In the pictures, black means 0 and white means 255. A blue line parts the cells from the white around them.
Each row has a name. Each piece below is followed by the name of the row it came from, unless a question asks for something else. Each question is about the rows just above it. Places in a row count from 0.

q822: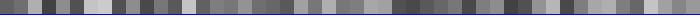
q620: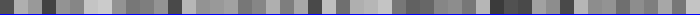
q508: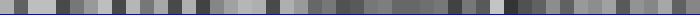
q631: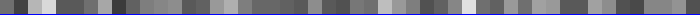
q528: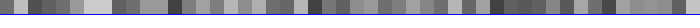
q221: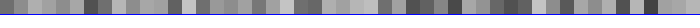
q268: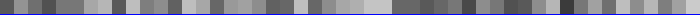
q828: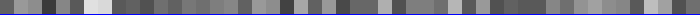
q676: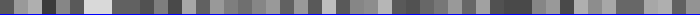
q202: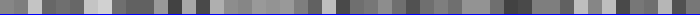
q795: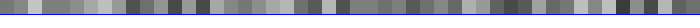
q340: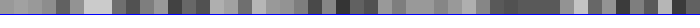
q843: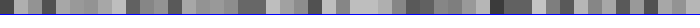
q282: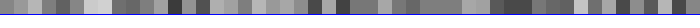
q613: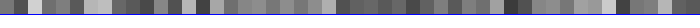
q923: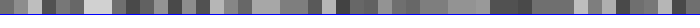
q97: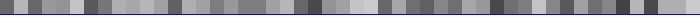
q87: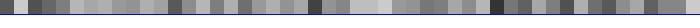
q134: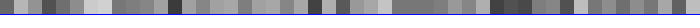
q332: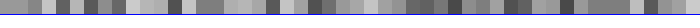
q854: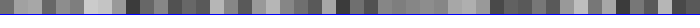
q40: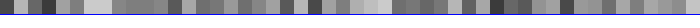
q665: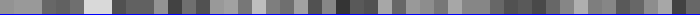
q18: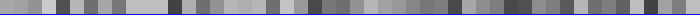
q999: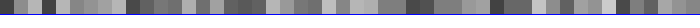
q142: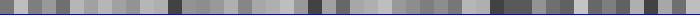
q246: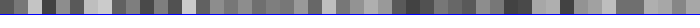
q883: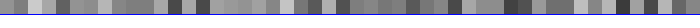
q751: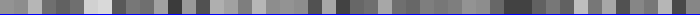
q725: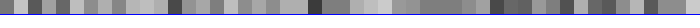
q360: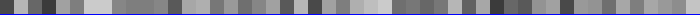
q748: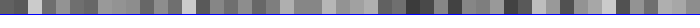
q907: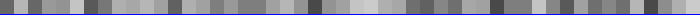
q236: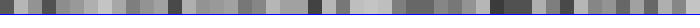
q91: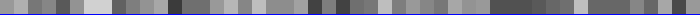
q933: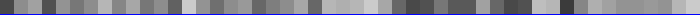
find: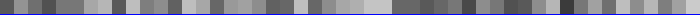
q268
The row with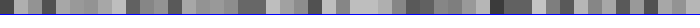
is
q843
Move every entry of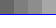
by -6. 97	120	135	161
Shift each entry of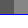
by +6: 95	140
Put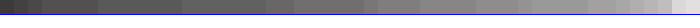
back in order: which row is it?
q828

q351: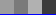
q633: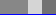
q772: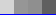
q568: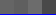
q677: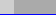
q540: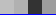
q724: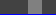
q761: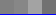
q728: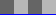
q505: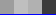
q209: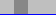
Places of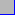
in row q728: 1 3
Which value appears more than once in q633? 135
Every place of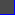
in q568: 3
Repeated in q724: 66
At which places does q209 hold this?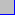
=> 0 2 3
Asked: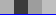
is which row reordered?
q505

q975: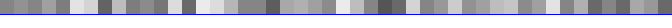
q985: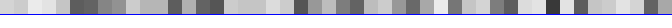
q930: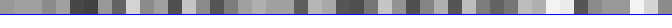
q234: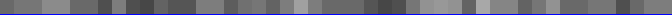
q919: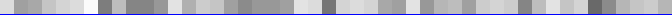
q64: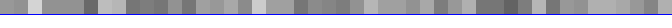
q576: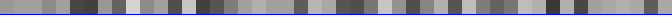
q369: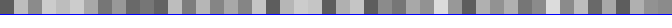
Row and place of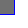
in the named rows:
q234, 17
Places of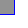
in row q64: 1 3 4 5 12 25 29 41
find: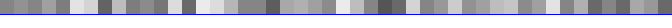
q975
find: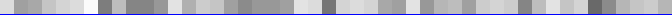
q919
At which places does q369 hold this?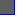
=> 0 19 23 26 33 44

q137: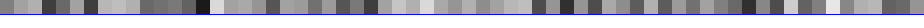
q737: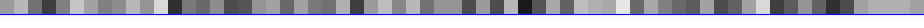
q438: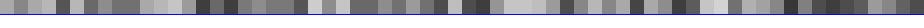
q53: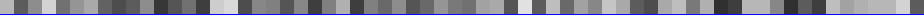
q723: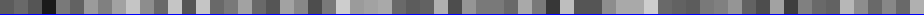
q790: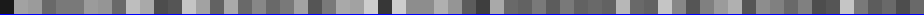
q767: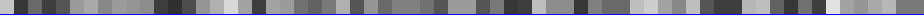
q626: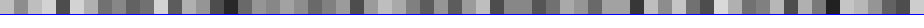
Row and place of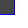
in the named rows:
q438, 45
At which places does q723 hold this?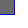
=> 1 11 15 18 28 36 47 58 62 64
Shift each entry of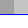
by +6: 168	203
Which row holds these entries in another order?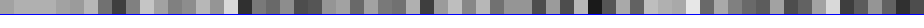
q737
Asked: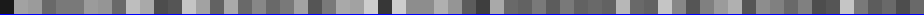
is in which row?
q790
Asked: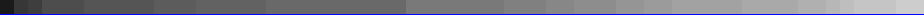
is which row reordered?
q723
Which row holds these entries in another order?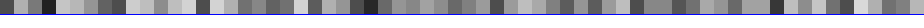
q626

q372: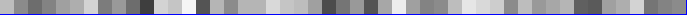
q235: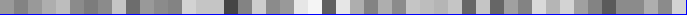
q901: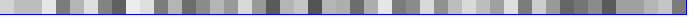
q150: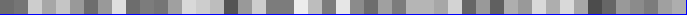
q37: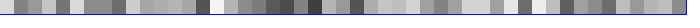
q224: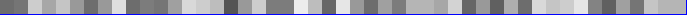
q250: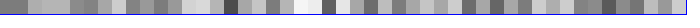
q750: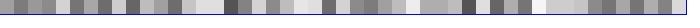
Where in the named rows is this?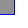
q901, 31
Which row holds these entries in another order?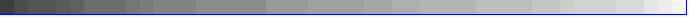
q37
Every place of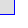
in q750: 14 15 22 34
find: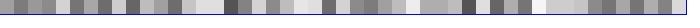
q750

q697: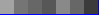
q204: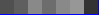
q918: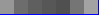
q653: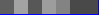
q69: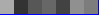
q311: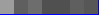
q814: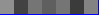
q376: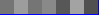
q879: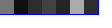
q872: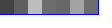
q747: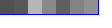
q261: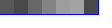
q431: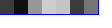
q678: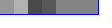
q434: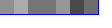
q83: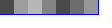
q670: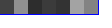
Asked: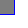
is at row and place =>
q69, 6
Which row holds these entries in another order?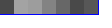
q261

